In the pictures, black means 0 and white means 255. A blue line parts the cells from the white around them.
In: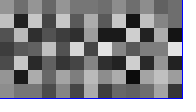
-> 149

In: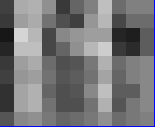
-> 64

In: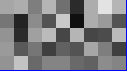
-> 166

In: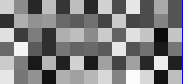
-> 210

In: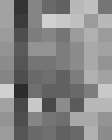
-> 162

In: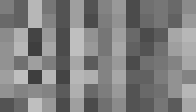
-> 125
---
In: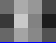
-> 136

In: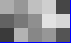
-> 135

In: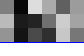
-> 74

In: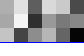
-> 141

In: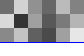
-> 96

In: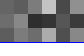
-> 109

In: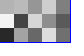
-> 104
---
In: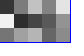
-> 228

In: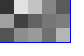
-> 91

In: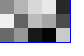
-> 40

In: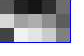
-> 108

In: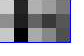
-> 120

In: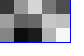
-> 77
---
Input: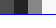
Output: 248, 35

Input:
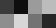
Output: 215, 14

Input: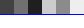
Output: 238, 31

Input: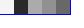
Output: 244, 41

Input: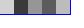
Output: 210, 58

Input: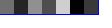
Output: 207, 2

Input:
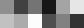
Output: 252, 23

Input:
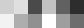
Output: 254, 45

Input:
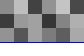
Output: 196, 54
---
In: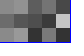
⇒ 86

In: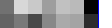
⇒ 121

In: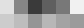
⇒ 189

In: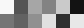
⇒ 98

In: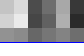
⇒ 234

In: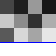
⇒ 140

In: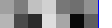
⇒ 74

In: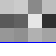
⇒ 97

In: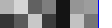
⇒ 90
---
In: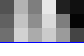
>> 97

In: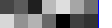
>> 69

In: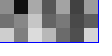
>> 113

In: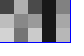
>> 189

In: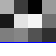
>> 24

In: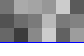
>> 82

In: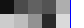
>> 17

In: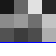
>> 139
